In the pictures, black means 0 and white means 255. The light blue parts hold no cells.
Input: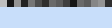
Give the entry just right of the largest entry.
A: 22
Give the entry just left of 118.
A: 34
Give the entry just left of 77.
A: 118

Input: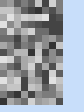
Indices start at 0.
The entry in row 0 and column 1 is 155
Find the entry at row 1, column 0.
197
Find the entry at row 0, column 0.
139
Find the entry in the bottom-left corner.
52
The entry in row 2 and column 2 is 182
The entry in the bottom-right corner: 80
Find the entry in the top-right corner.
124
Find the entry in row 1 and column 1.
197
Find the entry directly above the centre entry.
109
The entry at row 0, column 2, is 95

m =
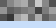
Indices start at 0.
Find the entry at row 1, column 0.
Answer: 148
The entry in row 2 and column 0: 81
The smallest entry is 55
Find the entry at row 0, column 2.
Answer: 160
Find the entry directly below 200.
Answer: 67
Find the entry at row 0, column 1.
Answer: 135
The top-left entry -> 95

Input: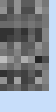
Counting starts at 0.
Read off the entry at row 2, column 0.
76
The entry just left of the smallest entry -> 146
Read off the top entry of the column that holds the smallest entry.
146
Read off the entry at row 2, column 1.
92
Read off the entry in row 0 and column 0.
131
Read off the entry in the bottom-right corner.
118
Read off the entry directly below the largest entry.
131
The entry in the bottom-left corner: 76
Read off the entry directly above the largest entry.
118
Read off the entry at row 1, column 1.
76
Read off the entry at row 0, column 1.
92
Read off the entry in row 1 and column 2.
146
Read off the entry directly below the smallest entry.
131
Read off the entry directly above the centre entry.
64
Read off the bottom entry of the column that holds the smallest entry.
92
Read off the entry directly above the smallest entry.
131
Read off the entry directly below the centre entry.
92
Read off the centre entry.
92
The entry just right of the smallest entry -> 76
